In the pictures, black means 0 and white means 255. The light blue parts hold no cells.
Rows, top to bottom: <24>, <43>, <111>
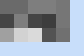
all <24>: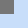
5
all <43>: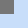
5
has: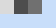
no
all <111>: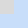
3
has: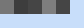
no

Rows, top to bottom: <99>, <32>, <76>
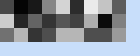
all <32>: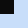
8
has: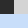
no
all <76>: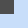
4 7 8
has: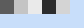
no

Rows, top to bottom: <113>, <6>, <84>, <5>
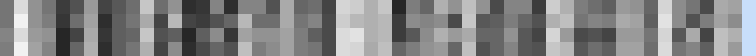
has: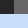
yes
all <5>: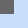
6 16 29 33 36

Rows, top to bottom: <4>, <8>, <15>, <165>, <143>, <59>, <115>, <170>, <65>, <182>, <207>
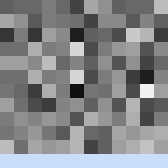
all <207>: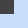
7
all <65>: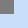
1 9 12
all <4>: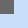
2 3 5 10 11

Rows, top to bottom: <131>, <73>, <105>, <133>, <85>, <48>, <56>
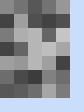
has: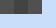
yes
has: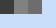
yes
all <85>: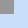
2
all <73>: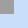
2
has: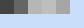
yes
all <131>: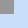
5

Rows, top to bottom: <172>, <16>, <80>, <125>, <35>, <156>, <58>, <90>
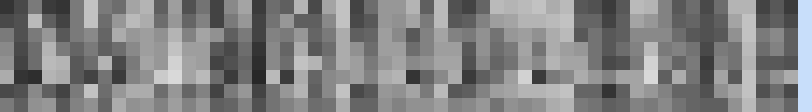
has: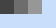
yes
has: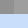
yes
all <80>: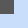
5 30 42 44 50 52
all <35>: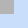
5 8 23 40 54
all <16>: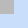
3 10 32 40

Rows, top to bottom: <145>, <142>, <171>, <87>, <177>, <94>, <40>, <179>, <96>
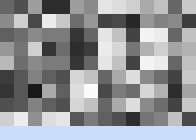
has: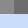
yes
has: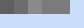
yes
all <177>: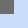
2

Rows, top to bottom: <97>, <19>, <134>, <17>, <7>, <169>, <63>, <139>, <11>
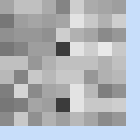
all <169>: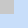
3 5 6
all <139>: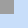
4
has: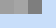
no
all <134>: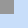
2 3 9
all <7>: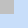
1 2 5 6 7 9
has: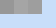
no
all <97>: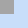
1 8

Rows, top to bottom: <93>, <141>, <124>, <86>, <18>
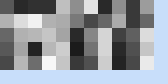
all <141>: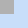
1 4
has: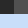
yes
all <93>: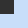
3 4

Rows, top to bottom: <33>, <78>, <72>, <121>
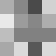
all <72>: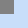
2 3 4
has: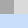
yes
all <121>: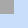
1
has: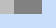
yes

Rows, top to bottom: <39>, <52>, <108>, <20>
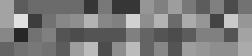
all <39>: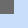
3 4 5 6
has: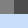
yes
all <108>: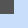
5 7 8 9 12 17
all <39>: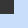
7 9 10
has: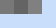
no

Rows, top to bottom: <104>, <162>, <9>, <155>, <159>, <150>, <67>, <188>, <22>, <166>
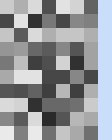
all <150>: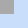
1
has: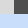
yes
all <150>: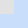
2 3
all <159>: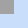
7
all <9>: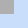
4 7
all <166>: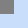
2

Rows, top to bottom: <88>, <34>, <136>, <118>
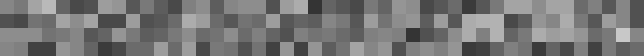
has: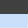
yes
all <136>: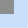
1 2 3 14 17 33
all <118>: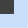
3 4 20 22 35 43
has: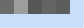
yes
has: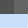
yes
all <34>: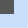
12 17 21 26 33 43
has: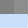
yes

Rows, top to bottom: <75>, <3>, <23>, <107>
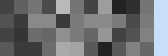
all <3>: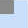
3 4 7 8
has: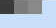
yes
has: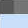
no
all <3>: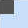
1
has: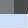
yes
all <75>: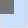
3 6 11
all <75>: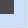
4

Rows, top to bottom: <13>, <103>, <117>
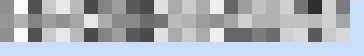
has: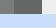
no
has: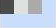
yes
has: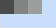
yes
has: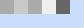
yes
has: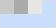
no
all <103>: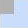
2 14 19 20
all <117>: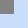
8

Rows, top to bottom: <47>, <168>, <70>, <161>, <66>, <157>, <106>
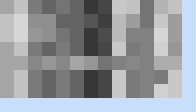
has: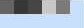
yes
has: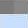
no
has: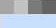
yes
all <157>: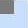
3 5 10 12

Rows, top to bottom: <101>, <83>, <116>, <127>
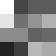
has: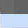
no
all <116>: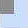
1 2
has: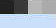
no
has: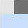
yes
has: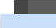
yes
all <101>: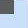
3 4
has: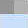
yes

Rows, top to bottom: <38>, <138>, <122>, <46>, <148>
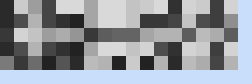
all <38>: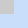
2 11 15
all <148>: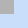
8 12 17

